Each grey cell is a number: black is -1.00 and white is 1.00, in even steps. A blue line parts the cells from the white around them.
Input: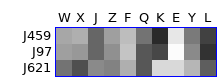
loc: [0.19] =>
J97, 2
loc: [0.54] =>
J97, 5
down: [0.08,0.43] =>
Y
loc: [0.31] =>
J459, 1
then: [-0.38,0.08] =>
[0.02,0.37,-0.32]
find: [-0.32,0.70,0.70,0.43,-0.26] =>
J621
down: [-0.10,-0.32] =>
Q

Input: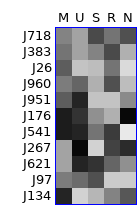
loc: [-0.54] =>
J541, 4
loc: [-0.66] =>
J267, 5
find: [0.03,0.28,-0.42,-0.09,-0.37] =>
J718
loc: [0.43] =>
J134, 3
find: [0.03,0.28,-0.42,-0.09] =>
J718

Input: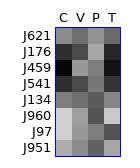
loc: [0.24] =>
J960, 2
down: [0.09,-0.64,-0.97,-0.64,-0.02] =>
C
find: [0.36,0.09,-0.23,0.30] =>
J951
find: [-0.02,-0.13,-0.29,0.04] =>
J134

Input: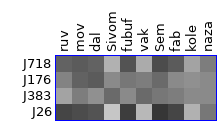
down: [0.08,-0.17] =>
Sivom
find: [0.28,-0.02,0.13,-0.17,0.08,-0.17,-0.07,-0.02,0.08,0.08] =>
J383
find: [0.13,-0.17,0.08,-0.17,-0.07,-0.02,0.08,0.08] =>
J383
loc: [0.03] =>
J176, 1
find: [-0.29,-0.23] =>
J718

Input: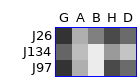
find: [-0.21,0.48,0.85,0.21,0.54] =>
J134
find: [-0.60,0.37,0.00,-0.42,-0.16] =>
J26

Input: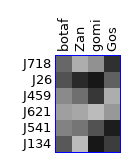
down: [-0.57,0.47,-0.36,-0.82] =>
gomi
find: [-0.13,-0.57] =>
J459
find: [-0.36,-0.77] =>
J541
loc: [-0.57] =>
J459, 3
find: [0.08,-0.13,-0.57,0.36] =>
J459
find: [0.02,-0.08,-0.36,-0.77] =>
J541
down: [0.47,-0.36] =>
gomi

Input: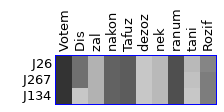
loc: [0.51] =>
J267, 9
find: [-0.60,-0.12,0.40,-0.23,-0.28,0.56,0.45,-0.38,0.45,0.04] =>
J26
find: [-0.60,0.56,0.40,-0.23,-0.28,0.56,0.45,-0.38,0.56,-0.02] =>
J134
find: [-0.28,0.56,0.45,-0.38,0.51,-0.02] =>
J267

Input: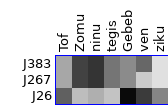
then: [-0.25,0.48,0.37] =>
[0.53,-0.92,-0.54]
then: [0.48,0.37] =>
[0.53,-0.92,-0.54]
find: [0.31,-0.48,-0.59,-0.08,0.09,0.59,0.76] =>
J267
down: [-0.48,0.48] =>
Zomu
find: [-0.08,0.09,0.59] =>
J267

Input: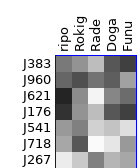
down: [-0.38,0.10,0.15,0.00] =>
Rokig
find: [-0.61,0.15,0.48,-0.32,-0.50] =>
J176
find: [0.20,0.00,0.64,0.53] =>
J541

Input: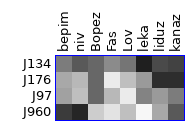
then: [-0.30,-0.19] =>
[0.09,-0.08,-0.76]
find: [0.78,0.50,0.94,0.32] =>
J960
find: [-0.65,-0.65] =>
J176
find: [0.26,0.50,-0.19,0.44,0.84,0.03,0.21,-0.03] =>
J97
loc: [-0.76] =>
J134, 6
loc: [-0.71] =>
J960, 2
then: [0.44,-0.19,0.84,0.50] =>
[0.21,-0.65,-0.65]

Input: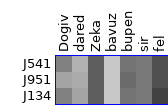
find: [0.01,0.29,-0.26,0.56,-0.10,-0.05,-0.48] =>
J134
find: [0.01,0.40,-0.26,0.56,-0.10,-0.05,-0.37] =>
J541
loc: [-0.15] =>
J951, 5
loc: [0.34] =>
J951, 2
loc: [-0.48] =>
J134, 7

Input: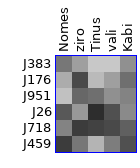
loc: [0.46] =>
J176, 3
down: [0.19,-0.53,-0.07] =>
ziro

